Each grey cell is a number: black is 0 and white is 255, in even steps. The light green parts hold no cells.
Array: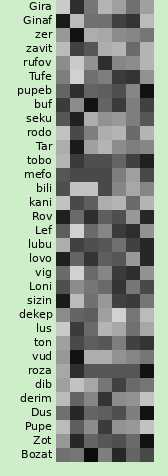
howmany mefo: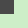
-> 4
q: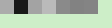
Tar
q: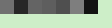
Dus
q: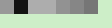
vud
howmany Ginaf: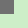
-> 2

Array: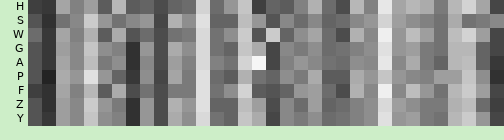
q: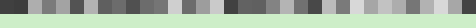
H
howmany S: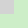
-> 1
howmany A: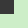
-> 2
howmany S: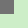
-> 4
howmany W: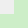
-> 1

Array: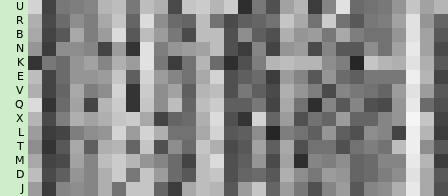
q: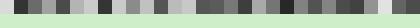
Q
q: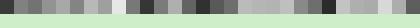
K
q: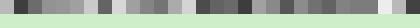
E
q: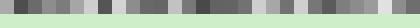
R
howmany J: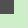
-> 2

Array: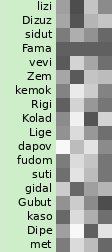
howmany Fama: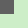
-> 4
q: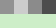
Gubut
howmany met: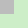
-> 1
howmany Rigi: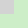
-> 1

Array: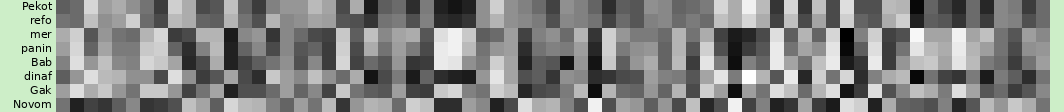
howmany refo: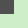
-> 5
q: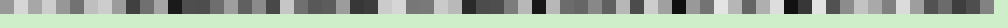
Gak
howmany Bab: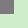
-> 3
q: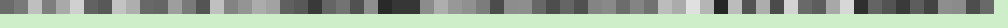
refo
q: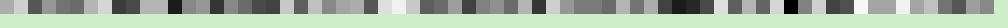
mer
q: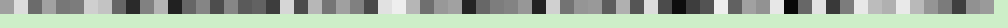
panin

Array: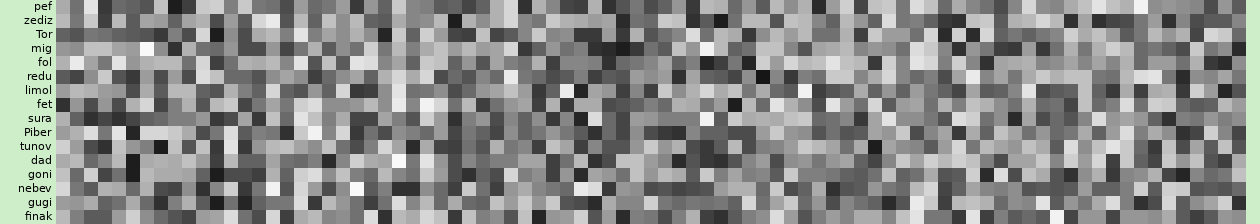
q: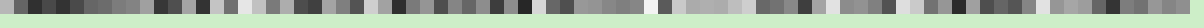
sura
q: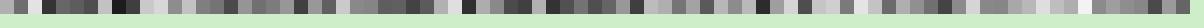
pef
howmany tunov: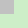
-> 10
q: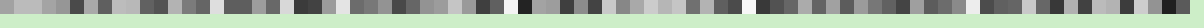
limol
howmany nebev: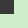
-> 2
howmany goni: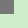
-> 2
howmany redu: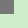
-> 5

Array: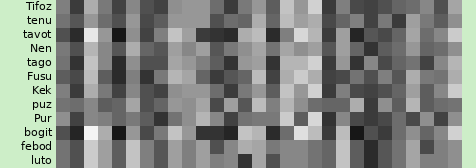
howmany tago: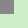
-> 3
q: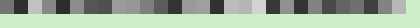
tago
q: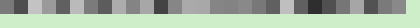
febod
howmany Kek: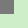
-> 2
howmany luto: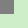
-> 5
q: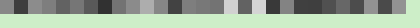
Pur

